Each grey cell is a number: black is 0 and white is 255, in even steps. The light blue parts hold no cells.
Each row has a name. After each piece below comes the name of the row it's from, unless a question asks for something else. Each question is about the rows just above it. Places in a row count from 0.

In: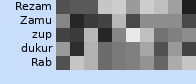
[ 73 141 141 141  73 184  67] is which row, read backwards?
Zamu
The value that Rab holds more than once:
[198]
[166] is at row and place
dukur, 6
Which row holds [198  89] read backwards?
Rezam
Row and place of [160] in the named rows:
Rezam, 8
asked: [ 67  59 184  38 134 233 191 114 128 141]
zup
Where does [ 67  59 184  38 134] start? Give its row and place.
zup, 0

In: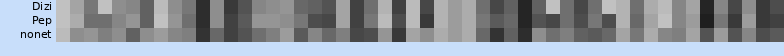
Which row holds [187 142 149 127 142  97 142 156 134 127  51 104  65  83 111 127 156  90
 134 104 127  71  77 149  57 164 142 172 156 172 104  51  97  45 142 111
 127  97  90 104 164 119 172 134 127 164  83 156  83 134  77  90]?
nonet
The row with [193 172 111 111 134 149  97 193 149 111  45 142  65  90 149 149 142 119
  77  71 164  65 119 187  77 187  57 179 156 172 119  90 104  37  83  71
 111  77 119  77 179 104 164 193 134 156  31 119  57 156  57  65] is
Pep

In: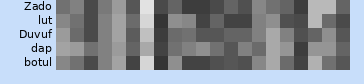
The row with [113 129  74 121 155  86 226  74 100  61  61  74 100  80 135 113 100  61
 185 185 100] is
Zado
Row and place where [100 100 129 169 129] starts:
Duvuf, 12
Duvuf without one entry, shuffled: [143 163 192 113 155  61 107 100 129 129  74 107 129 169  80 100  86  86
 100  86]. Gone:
[92]
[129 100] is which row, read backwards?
Duvuf
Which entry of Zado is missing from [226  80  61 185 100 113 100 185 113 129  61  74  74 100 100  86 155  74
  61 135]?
[121]
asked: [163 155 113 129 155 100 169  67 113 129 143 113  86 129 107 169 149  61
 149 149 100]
dap

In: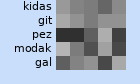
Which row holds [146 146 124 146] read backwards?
git
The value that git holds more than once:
[146]
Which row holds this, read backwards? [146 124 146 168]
git
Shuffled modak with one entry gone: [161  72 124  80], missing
[181]
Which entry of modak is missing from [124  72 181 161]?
[80]
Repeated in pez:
[48]

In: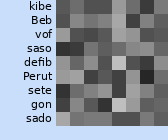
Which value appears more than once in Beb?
[129]
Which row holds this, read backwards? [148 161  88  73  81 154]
vof
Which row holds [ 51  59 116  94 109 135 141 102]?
saso
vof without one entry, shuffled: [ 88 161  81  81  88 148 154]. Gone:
[73]

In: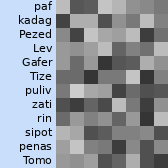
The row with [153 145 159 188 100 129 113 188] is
Lev
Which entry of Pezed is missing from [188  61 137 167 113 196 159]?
[67]
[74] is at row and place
zati, 3

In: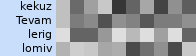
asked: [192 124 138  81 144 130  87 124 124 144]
Tevam
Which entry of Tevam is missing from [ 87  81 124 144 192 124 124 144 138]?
[130]
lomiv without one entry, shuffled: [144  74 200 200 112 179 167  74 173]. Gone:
[206]
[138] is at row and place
Tevam, 2
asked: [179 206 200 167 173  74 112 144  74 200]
lomiv

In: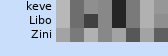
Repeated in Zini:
[163]
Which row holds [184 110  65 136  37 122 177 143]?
Libo
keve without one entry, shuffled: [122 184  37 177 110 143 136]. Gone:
[151]

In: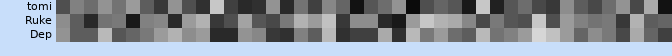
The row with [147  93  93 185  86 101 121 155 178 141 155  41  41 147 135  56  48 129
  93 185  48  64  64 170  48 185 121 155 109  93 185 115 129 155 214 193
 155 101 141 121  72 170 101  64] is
Dep
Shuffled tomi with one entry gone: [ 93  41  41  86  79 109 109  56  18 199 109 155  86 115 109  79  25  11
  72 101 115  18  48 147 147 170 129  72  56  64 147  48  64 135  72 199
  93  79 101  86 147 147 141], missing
[33]
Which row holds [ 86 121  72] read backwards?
Ruke
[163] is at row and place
Ruke, 13

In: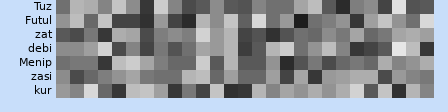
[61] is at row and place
debi, 13
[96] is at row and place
Futul, 13

